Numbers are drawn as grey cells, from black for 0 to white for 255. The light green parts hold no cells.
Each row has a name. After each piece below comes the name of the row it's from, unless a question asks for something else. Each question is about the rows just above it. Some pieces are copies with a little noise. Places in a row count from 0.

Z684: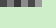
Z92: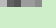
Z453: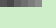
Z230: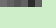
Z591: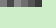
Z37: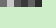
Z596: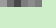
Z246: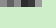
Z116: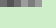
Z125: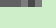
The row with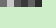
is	Z37
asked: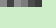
Z591
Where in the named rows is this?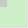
Z37, 1

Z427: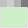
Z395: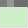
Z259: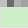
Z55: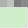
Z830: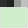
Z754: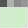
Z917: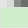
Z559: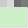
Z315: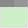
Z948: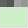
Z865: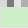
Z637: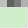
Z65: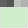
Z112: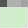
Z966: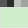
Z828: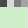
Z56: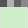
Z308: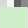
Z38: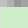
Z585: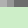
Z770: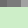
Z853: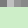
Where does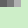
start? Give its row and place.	Z637, 1
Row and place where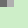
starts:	Z259, 1
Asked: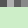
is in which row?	Z56
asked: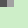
Z948
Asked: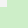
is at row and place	Z308, 1
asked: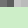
Z65

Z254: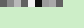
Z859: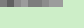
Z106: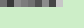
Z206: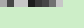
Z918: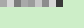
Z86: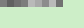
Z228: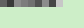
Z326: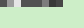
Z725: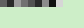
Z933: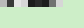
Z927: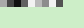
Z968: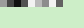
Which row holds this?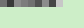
Z106
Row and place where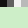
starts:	Z927, 2

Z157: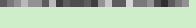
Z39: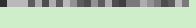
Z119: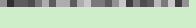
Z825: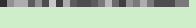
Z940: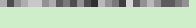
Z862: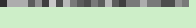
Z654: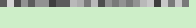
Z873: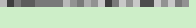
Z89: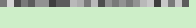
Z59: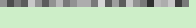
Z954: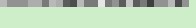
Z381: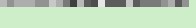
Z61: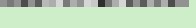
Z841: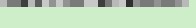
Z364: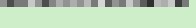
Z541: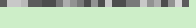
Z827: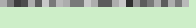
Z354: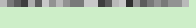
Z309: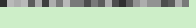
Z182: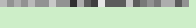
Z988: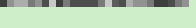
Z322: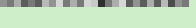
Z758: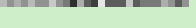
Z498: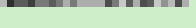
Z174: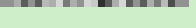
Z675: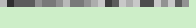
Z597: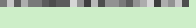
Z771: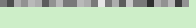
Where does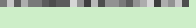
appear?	Z597
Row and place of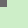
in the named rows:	Z825, 16
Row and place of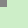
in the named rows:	Z364, 7
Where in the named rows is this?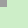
Z59, 16
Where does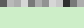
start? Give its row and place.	Z61, 5

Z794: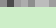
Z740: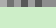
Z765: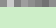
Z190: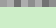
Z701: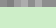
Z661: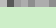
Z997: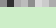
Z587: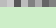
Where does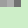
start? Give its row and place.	Z190, 0
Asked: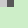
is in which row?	Z587

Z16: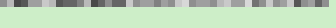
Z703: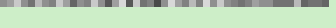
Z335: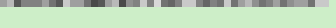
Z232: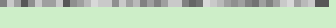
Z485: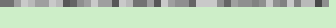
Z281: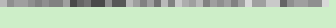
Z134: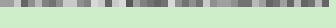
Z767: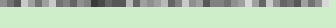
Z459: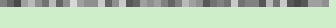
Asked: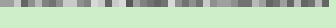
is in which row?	Z134
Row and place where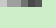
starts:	Z335, 9
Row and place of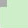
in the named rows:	Z281, 26

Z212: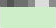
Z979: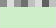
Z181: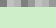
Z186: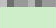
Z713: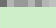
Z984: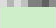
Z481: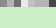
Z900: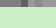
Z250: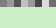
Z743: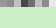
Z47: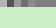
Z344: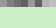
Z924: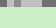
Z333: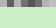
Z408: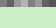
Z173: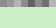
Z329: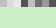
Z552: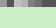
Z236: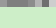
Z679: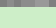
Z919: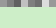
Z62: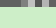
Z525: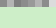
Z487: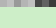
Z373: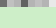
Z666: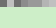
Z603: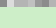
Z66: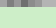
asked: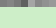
Z900
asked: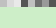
Z329
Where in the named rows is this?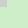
Z236, 7
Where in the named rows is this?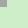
Z66, 0
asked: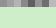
Z173

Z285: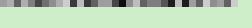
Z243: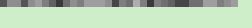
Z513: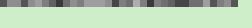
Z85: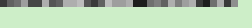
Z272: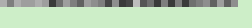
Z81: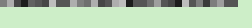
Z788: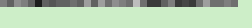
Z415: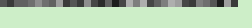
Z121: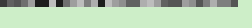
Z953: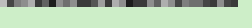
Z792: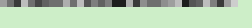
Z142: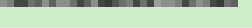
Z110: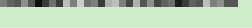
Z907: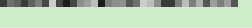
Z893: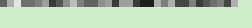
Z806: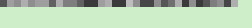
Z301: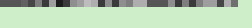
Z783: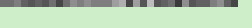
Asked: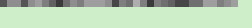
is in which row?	Z243
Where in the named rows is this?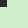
Z415, 14
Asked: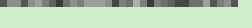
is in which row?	Z513
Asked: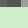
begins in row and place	Z121, 23

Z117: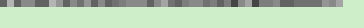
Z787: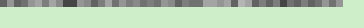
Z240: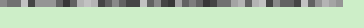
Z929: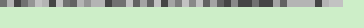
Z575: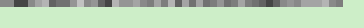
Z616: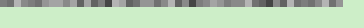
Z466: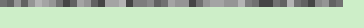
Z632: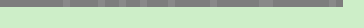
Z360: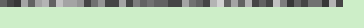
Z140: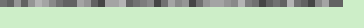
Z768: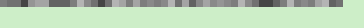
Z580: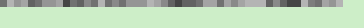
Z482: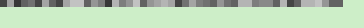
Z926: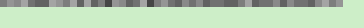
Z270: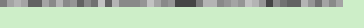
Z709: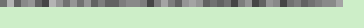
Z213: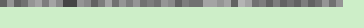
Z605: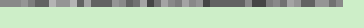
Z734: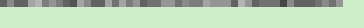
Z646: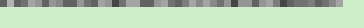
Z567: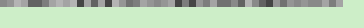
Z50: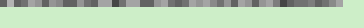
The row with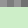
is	Z213
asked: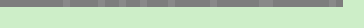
Z632
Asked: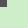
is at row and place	Z734, 10
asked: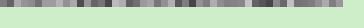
Z616

